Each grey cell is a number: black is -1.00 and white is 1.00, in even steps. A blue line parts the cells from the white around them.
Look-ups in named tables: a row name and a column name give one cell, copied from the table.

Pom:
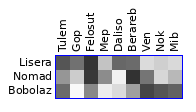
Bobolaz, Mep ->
0.86
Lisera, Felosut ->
-0.59
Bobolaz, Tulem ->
-0.16
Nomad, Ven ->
-0.08
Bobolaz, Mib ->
-0.23
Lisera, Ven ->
0.72
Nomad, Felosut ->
-0.57
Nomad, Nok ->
0.69
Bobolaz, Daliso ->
0.72
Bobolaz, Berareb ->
0.25
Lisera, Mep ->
0.53
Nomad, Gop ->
0.60
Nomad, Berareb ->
-0.61

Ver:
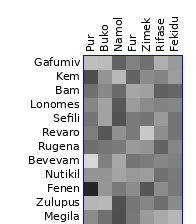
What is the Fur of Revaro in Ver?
-0.04
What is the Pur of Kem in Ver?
-0.39
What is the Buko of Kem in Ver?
0.16
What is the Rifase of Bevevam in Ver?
0.05
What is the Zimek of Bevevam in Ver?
-0.03
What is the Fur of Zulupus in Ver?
-0.07
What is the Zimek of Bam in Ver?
0.25
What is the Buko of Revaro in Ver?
-0.32
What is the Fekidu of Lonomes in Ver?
0.05
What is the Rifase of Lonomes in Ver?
0.02
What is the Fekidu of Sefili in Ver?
-0.08
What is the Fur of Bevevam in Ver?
-0.08
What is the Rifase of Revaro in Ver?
0.11

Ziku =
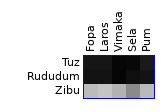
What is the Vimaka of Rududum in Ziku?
-0.96
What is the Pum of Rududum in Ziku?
-0.85
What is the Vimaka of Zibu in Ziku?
0.40
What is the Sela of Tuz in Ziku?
-0.94
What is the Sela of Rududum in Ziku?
-0.88
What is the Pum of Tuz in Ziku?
-0.80
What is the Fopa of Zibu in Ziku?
0.47
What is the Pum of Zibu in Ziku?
0.45
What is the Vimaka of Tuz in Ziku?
-0.95
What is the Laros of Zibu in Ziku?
0.54

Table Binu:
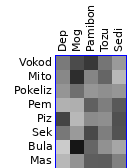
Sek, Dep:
-0.06
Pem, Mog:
0.37
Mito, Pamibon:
0.04
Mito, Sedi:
0.44
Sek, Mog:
0.21
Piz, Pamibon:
0.09
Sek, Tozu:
-0.01
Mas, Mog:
0.15
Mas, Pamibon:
-0.26
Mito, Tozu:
-0.21
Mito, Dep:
0.07
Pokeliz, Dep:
0.17
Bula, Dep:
0.59
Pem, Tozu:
-0.01
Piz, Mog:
0.44
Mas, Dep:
0.44
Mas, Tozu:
-0.27
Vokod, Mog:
-0.41
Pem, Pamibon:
-0.25

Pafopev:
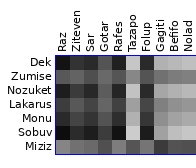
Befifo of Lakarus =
0.13
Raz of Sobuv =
-0.90
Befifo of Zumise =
-0.03
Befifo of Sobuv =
0.49
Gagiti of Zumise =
-0.11
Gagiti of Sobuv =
0.26
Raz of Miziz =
0.04
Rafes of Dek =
-0.75
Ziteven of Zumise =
-0.22
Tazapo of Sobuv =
0.60
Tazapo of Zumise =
0.06
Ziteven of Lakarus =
-0.31
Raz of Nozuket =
-0.77

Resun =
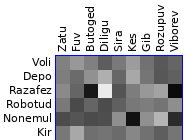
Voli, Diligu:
-0.27
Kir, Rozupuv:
-0.26
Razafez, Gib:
0.19
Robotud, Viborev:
0.11
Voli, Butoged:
0.00
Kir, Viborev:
-0.08
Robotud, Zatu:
-0.05
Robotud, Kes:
-0.06
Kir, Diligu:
-0.09
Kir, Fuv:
0.32
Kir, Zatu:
-0.06
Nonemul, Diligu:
-0.39
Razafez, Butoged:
-0.82
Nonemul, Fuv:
-0.33
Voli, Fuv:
0.19
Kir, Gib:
-0.11
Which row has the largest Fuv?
Kir

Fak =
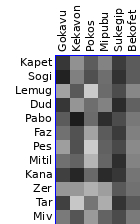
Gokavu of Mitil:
-0.12
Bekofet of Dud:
-0.24
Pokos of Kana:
-0.18
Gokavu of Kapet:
-0.57
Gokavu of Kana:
-0.50
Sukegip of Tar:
-0.59
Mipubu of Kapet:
0.03
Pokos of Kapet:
-0.28
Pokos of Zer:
0.39
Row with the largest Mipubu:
Tar

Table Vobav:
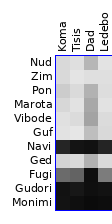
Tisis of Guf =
0.80
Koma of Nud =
0.70
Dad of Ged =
0.39
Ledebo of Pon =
0.73
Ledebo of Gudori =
-0.86
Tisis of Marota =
0.77
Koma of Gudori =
-0.86
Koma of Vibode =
0.76
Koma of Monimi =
-0.85
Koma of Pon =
0.60
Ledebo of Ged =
0.71
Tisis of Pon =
0.71
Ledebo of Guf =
0.70
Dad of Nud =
0.43
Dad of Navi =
-0.87
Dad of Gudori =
-0.88

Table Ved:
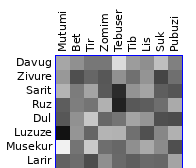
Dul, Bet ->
0.14
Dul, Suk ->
-0.38
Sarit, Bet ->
-0.03
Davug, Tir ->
-0.07
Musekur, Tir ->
0.58
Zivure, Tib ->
-0.12
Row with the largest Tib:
Dul

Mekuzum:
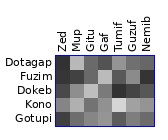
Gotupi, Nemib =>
-0.16
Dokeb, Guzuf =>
-0.47
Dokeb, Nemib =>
-0.32
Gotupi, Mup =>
-0.14
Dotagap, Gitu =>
-0.17
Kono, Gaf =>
0.14
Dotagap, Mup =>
0.44
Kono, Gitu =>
-0.10
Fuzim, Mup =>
-0.48
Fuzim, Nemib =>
-0.59
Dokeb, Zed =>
-0.43
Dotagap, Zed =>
-0.61
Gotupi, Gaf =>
0.17
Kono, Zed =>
0.04
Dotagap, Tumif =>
0.16
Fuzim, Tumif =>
-0.30
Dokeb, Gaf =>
-0.04
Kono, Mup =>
0.38
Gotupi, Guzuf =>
-0.01
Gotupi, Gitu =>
0.05

